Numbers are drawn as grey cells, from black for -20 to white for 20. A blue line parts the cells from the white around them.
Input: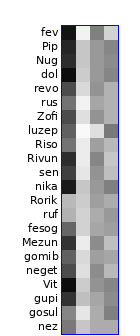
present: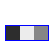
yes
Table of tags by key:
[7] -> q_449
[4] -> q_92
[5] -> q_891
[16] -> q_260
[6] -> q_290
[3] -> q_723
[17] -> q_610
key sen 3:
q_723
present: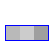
yes
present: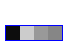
yes
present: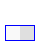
yes

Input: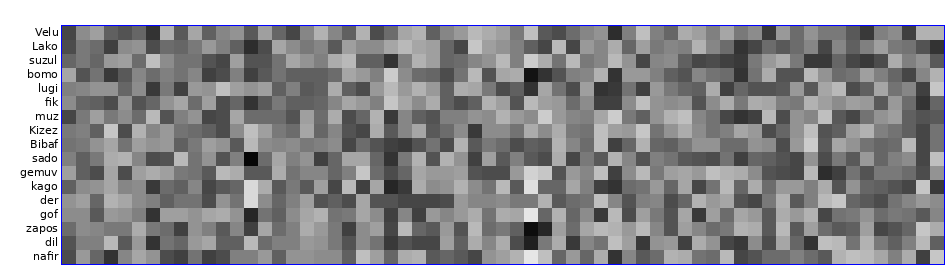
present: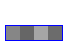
no
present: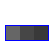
yes
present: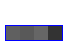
no
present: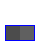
yes
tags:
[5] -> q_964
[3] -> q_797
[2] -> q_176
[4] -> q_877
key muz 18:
q_964

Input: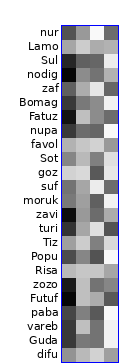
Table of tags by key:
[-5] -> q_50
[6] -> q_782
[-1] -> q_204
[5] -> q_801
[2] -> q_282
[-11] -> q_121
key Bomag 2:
q_204
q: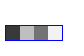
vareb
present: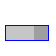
no
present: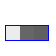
no
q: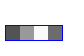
nur
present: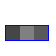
yes

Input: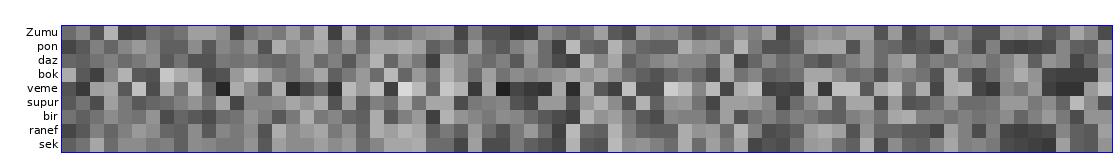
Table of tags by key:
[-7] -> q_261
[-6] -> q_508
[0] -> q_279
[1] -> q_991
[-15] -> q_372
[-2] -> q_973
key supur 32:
q_991
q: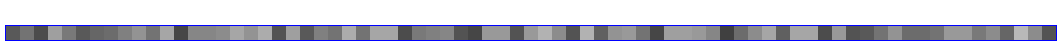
supur
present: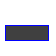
yes
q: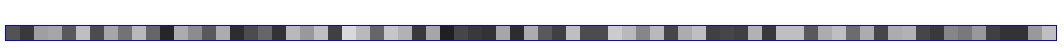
veme
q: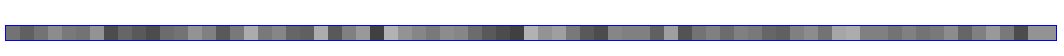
bir
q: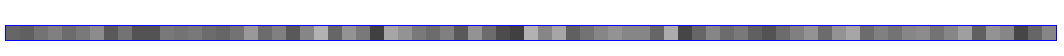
daz

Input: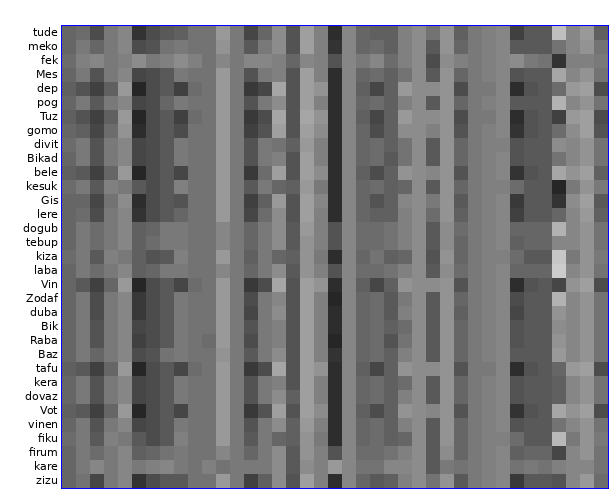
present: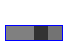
no
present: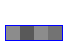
no

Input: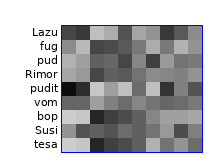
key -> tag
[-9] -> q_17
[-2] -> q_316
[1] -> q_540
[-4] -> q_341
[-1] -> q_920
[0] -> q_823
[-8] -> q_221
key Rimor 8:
q_540
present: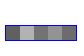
yes

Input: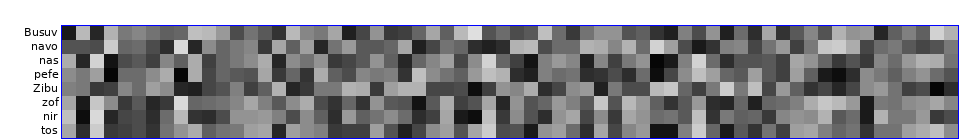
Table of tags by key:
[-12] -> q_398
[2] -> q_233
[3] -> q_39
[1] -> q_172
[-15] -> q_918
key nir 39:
q_233
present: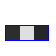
no
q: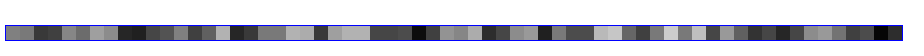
Zibu

